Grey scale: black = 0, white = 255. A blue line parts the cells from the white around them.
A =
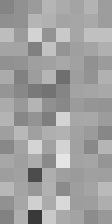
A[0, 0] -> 132
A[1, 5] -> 166
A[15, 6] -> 140
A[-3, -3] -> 158
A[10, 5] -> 161
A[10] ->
[136, 163, 212, 162, 211, 161, 137, 181]
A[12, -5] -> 174
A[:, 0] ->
[132, 143, 189, 164, 145, 171, 149, 171, 180, 159, 136, 167, 158, 184, 145, 130]
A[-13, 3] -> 194
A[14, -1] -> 174
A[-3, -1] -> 186
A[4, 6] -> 145
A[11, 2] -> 172
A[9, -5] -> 175
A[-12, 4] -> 168
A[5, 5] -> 158
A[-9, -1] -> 148
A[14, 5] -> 157
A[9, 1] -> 184
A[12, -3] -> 155
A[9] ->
[159, 184, 160, 175, 178, 162, 155, 135]
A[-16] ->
[132, 145, 155, 181, 171, 164, 179, 157]
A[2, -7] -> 155
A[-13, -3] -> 159
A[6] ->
[149, 136, 121, 115, 133, 163, 165, 168]
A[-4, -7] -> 161
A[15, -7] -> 174
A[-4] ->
[158, 161, 76, 174, 159, 155, 160, 159]
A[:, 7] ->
[157, 157, 192, 176, 155, 177, 168, 148, 156, 135, 181, 149, 159, 186, 174, 152]
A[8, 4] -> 211
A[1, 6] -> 169

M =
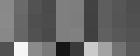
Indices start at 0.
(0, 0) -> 137
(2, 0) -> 136
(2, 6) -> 64
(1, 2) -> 79
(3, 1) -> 246
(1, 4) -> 127
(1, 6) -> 65
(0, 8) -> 86
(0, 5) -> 126
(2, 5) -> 128
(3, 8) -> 115
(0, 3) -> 74
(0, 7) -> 94

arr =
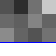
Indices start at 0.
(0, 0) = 82
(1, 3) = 100
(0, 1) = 45

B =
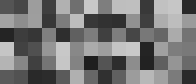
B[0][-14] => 84
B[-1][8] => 96
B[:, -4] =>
[57, 63, 120, 36, 34, 184]
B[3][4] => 200
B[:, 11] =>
[193, 173, 102, 160, 95, 161]
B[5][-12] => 41
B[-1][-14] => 90
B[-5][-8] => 56
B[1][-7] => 50
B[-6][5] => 111
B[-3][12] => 125
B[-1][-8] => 103
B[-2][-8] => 30
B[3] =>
[197, 66, 80, 150, 200, 136, 171, 158, 196, 201, 36, 160, 125, 121]
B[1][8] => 47
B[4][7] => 84
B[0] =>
[84, 71, 157, 63, 177, 111, 200, 126, 190, 191, 57, 193, 198, 41]
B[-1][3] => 44
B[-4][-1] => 115
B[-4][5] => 96

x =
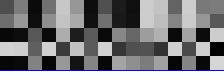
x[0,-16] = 78
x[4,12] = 6
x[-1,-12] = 152
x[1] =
[110, 152, 14, 143, 195, 169, 16, 112, 25, 17, 204, 189, 132, 203, 150, 88]
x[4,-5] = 161
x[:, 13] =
[205, 203, 163, 74, 133]
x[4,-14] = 130
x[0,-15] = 124
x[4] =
[7, 9, 130, 6, 152, 19, 133, 7, 164, 143, 124, 161, 6, 133, 8, 213]
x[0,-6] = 204
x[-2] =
[209, 206, 95, 209, 58, 194, 91, 209, 54, 80, 82, 50, 209, 74, 207, 3]
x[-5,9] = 15
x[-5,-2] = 121
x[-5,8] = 27
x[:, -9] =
[80, 112, 9, 209, 7]
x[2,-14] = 87
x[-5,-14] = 11
